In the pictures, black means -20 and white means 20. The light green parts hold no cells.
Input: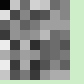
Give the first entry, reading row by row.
-19
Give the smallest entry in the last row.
-11
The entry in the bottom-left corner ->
11
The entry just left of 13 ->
-3
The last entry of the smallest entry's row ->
1
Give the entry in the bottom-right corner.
7
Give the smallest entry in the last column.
-7
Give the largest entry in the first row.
13
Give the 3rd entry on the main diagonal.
-5
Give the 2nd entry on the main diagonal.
-9

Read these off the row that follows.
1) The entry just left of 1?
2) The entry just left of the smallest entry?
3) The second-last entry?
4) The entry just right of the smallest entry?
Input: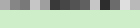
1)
7
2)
11
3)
15
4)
-3

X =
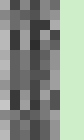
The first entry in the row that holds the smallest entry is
9
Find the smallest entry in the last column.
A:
-9
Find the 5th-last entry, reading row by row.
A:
-5
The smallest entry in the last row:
-9
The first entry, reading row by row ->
7
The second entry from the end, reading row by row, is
-5
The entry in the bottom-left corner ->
9
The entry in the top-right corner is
-3
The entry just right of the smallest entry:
-1
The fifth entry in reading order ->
1
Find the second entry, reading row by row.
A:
-9
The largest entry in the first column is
11
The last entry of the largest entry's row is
-7
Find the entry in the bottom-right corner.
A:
3
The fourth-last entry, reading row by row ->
-3
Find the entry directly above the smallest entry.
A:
-11
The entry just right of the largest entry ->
-11
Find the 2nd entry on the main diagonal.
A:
-3
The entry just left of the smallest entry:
5
